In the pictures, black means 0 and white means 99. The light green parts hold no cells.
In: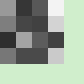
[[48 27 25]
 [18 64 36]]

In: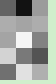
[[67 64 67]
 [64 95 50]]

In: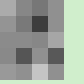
[[58 47 23]
 [54 54 52]]

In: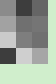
[[62 44 45]
 [78 48 43]]

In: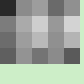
[[48 66 80]
 [42 61 72]]

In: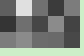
[[20 43 27]
 [48 54 42]]

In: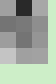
[[45 47 55]
 [61 45 58]]

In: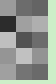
[[17 62 68]
 [74 32 42]]

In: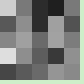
[[34 55 17]
 [52 62 41]]
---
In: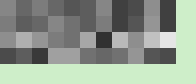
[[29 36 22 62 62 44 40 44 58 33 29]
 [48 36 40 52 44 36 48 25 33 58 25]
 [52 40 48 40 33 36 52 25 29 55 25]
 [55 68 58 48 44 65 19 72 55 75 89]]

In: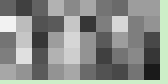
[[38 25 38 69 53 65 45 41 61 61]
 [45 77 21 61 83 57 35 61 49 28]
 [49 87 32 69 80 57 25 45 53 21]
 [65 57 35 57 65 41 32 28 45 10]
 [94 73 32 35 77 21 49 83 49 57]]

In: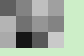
[[37 51 74 62]
 [66  8 34 78]
 [70 44 58 51]]

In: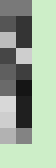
[[27 80]
 [33 20]
 [37 24]
 [41  8]
 [47 47]
 [69 51]
 [73 20]
 [80 12]
 [84 12]]

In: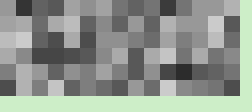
[[30 69 49 76 38 49 42 34 59 42 79 53 49 45 30]
 [49 69 59 38 56 49 63 49 34 56 27 17 34 38 45]
 [59 20 38 34 63 56 63 45 38 45 23 45 59 59 69]
 [63 66 42 66 73 38 53 38 59 38 69 59 59 79 34]
 [66 53 27 27 30 34 53 66 34 66 76 45 66 45 53]
 [73 79 38 30 66 30 56 56 49 42 63 49 56 73 42]]

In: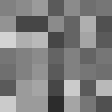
[[35 60 64 27 79 35 72]
 [43 50 57 35 50 46 43]
 [46 50 54 39 50 39 46]
 [50 54 60 35 54 43 46]
 [57 27 27 54 39 68 31]
 [79 60 60 17 64 46 31]
 [82 68 72 27 39 64 35]]

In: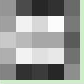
[[51 19 23 15 55]
 [58 29 15 19 41]
 [62 94 84 98 47]
 [68 94 87 90 44]
 [78 72 65 65 35]]

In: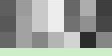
[[34 63 78 92 44 56 27]
 [37 60 78 92 40 67 24]
 [40 63 52 70 82 17 52]]
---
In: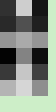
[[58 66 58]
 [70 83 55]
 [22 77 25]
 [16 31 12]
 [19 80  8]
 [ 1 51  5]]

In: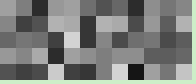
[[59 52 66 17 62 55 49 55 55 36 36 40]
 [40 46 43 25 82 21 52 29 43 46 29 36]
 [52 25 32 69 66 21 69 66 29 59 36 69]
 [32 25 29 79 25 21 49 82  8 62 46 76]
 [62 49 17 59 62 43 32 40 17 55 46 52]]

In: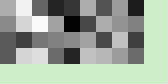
[[53 83 97 63  1 28 67 57 50]
 [35 83 86 42 14 75 71 60 42]
 [35 25 46 50 53 63 28 75 25]
 [67 94 39 14 21 67 32 60 11]]

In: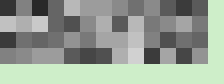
[[75 68 78 39 31 53 68 35 72 47 53 64 47]
 [50 53 60 60 35 27 31 68 81 23 64 27 57]
 [23 43 39 43 57 47 64 64 75 50 31 43 39]
 [20 50 16 39 72 60 60 53 43 53 35 23 35]]

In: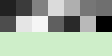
[[30 89 95 37 16 72  0]
 [13 23 50 85 68 46 43]]

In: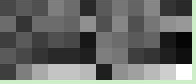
[[24 49 66 76 76 72 12 56 62 72 80 99]
 [42 20 42 42 39 56 31 52 31 46 56 59]
 [28 35 31 49 42 16 35 46 39 52 20 16]
 [24 35 24 31 28  9 46 42 35 39  9  2]
 [35 28 20 16 16 12 49 46 24 20 12  6]]
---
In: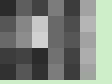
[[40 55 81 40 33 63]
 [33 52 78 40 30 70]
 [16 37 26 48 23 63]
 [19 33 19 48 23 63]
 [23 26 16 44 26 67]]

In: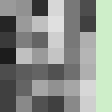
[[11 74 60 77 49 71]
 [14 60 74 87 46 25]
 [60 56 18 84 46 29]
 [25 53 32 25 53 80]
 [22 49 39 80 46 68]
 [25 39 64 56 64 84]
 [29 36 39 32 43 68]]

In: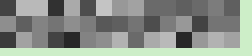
[[26 72 72 19 66 30 76 59 63 41 41 37 41 48 37]
 [23 63 51 26 15 51 55 69 41 66 72 15 59 69 63]
 [55 37 51 45 55 48 34 37 45 30 48 59 26 45 45]]

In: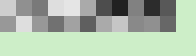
[[59 86 59 44 63 37 66 77 53 56 40]
 [80 56 47 86 89 66 30 13 50 17 34]]

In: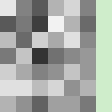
[[86 86 73 83 56 69]
 [47 76 20 44 53 59]
 [80 66 50 56 76 59]
 [69 56 38 62 62 47]
 [90 50 34 69 83 50]
 [34 47 24 94 69 41]
 [73 41 80 66 86 53]]

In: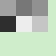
[[18 92 77]
 [63 46 56]]

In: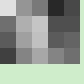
[[43 68 77 31 31]
 [35 62 74 35 39]
 [86 58 47 15 28]
 [25 51 65 51 43]]
